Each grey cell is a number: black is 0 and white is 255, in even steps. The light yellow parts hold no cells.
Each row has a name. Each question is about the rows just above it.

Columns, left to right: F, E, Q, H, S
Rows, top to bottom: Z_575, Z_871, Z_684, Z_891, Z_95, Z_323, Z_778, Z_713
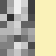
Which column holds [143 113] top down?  H
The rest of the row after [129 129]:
[224 198  74]
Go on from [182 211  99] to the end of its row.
[99]
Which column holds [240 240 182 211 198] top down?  Q
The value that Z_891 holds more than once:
[99]

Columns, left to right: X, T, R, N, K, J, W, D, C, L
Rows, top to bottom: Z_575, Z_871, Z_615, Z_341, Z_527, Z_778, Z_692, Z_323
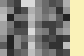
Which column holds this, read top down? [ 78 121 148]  D
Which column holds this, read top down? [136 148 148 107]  J
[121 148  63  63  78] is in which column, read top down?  D
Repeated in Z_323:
[107]
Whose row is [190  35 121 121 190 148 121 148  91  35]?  Z_615
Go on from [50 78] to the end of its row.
[175 148 107 121  50 148]

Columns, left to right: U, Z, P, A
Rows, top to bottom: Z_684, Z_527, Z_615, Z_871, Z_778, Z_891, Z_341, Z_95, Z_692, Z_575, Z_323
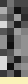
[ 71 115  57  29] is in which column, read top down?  Z
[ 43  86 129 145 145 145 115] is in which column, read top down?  A
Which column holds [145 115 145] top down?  A
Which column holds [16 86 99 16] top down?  Z
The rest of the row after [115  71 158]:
[43]
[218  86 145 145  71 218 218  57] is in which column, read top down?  U
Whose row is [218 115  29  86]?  Z_871

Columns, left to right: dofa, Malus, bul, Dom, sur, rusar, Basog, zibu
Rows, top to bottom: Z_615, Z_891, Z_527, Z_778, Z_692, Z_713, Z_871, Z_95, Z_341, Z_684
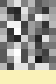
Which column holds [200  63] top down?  Dom
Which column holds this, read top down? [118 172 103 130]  zibu
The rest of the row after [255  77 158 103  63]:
[172]
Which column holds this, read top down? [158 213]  sur
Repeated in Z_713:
[37]
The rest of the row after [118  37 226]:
[143]
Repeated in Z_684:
[226]

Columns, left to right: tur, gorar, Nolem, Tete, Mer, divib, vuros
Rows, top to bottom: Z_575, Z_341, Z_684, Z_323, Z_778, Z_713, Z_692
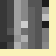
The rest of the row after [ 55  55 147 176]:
[ 98  85 123]
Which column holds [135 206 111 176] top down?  Tete

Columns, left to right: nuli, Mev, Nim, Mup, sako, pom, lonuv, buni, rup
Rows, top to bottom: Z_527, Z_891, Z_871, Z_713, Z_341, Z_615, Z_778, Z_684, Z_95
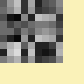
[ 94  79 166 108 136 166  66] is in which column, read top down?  buni
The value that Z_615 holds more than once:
[34]
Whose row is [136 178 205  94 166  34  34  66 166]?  Z_778

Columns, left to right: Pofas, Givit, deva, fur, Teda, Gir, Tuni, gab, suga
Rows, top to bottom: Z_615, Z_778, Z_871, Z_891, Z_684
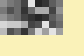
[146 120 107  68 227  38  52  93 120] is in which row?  Z_615
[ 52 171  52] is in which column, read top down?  Tuni
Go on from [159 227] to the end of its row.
[159]
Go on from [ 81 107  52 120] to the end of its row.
[214 159 227 159]

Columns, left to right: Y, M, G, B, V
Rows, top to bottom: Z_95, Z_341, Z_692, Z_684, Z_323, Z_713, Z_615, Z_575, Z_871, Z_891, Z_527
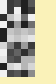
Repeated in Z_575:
[99]
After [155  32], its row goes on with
[111]
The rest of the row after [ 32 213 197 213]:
[229]
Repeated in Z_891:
[213]
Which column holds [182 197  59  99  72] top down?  G
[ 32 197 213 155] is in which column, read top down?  B
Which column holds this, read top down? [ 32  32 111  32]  B

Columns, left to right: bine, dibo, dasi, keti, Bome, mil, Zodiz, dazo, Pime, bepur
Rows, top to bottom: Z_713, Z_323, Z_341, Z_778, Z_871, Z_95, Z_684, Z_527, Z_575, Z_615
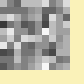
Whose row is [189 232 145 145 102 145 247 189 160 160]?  Z_871
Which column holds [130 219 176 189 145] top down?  dasi
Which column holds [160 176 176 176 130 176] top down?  bepur
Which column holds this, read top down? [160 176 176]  bepur
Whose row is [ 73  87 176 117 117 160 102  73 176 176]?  Z_527
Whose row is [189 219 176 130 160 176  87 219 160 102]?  Z_341

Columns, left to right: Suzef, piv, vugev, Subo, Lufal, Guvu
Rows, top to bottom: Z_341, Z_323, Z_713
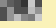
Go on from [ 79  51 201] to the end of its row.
[79]
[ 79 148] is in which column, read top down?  Guvu
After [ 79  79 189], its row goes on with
[148]
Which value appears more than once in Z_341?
[79]
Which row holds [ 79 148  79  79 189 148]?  Z_323

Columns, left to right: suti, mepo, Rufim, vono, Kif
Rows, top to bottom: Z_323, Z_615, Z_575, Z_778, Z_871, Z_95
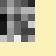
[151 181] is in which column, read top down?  mepo
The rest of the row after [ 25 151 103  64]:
[64]
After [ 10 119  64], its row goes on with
[135  91]
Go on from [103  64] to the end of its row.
[64]

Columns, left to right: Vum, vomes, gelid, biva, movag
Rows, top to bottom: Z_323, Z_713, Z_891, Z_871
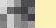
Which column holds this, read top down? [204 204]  vomes
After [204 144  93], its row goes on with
[63]
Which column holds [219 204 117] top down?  Vum
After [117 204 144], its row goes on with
[93 63]

